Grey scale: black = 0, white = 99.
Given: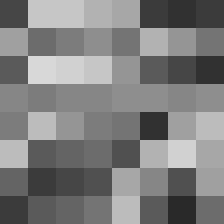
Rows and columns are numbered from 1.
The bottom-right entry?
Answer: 42
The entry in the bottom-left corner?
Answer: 23
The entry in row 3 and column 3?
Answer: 81
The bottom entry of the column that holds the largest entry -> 35
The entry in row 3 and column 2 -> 84
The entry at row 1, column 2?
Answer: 77
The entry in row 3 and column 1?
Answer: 35
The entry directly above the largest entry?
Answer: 42
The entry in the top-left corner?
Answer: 27
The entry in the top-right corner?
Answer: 23
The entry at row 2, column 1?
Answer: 62
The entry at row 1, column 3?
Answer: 77
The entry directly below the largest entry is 48

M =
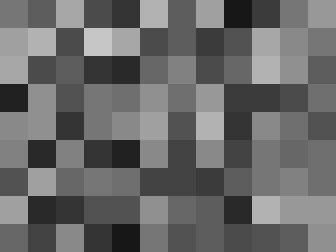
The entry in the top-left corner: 46
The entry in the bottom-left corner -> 40
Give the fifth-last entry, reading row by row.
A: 36
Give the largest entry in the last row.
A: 56
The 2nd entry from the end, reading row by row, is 36
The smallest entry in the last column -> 32
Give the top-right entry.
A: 59
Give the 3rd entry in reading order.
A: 65
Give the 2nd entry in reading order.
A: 36
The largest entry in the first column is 65
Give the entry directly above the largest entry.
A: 29
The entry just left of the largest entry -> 29
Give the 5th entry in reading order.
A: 20
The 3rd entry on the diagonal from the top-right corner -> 69
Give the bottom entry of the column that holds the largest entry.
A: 20
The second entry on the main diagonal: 69
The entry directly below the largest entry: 20
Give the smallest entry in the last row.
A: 9
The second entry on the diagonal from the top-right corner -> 53
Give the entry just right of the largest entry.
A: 65
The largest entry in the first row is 69
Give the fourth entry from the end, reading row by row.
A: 29

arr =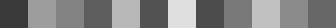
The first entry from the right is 40
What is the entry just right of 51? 36
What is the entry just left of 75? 47
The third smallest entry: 32

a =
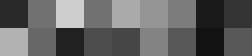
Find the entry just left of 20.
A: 10
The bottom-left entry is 69
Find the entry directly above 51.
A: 58

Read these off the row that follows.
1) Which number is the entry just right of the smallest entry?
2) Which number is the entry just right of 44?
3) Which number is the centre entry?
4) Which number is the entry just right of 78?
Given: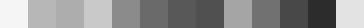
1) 88
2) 28
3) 34
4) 54

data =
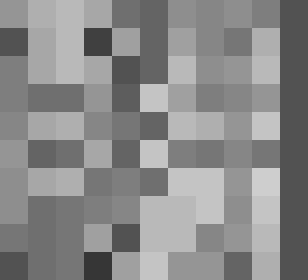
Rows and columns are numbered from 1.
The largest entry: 80
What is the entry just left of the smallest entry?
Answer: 46
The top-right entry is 32
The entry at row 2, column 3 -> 72
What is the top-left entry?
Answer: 58
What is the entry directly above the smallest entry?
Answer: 62
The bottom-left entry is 32
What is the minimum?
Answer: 21
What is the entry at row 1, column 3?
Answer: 72
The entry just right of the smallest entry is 62
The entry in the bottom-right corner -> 32
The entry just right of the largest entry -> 32
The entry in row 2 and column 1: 32
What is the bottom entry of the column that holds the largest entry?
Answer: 68
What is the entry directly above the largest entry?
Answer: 46
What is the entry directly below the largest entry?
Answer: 76
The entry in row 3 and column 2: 65
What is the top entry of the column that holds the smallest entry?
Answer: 65
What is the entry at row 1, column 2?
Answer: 68
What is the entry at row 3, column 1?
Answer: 49
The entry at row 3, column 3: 72
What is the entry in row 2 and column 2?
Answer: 65
